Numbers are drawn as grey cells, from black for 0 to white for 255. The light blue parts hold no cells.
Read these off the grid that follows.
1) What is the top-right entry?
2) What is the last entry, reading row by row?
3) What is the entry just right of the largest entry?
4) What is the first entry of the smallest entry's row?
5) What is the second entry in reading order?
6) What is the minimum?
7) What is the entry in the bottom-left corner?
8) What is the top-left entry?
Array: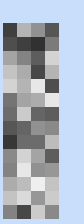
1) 86
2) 137
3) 195
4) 78
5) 180
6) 49
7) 131
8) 63

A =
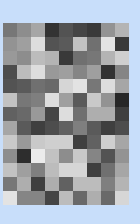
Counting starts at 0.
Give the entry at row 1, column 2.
221
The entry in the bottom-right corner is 214
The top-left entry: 119
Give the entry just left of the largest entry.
45
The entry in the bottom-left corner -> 227
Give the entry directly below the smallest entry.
63
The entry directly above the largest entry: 201
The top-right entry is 180
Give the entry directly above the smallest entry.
166
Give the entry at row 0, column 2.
166
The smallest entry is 39
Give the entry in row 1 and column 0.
147
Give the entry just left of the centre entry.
69
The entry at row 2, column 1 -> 141
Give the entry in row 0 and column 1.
141
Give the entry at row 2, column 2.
188
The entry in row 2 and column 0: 153
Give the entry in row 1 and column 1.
159

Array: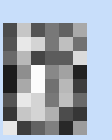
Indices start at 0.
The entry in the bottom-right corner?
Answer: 156
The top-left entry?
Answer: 76
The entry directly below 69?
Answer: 252
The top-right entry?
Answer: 169
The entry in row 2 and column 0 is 105
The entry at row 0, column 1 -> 198
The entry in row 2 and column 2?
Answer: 69
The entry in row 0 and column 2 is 84
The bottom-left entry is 232

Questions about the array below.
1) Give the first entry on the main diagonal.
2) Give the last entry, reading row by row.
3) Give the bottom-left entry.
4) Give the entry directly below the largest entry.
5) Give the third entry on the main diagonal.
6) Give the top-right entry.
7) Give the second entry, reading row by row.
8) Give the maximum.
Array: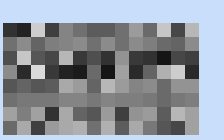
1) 50
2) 161
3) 106
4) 86
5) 86
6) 183
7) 34
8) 219

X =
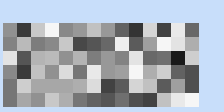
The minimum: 25
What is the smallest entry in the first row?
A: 52
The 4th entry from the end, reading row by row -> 66
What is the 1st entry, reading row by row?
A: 145
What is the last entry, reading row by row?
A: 246
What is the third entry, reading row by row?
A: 200
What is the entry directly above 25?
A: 227
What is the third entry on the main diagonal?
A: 180
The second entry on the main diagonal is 186
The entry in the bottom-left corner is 118
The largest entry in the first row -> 246
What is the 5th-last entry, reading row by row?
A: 79
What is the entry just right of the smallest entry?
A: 206
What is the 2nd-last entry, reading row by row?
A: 233
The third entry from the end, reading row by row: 193
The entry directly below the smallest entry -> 98
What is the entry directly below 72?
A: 180
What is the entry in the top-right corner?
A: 104
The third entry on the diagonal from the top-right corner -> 111

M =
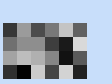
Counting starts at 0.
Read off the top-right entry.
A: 97
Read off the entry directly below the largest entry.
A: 90
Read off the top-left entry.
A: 55
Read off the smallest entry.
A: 3
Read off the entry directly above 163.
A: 112
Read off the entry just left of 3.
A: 48
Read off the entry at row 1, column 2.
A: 142

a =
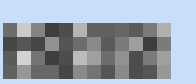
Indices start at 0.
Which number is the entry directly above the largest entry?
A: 85
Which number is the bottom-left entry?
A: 97
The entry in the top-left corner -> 109
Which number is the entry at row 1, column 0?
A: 70
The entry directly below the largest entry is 151
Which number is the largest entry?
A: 210
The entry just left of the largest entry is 91
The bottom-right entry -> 151
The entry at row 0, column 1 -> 202
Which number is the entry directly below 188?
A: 138
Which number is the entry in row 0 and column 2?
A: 131
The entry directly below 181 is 109

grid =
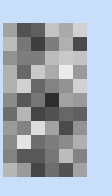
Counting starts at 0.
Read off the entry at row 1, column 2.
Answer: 63
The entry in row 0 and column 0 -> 162
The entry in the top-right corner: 209
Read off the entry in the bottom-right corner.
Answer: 162
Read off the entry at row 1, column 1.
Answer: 118
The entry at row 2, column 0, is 146
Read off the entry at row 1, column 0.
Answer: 188
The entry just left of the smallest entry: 118
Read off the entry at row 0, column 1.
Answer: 82
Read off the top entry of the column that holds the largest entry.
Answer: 170
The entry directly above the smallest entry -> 131
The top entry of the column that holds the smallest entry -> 195
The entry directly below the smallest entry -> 82
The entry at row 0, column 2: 96
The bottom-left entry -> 182
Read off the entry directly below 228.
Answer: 88

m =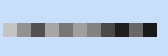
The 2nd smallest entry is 30
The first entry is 195
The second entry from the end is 103

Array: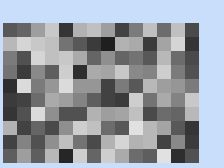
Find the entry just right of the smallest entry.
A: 178
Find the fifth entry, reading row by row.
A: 53
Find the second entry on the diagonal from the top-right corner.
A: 213
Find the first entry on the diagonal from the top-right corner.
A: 74
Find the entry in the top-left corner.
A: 88
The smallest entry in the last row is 38
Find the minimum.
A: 31
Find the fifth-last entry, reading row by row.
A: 108
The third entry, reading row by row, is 158
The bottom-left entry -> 94
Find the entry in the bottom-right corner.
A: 81
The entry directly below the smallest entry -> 143
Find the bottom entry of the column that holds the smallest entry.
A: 206
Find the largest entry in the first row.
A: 200
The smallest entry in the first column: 46
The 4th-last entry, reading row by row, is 94
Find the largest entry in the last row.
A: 225
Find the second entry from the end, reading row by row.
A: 46

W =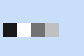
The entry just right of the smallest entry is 254
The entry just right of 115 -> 192

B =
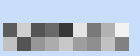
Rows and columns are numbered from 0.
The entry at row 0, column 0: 92
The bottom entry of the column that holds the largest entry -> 129
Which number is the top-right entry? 242
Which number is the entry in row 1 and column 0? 193
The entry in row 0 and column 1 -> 207
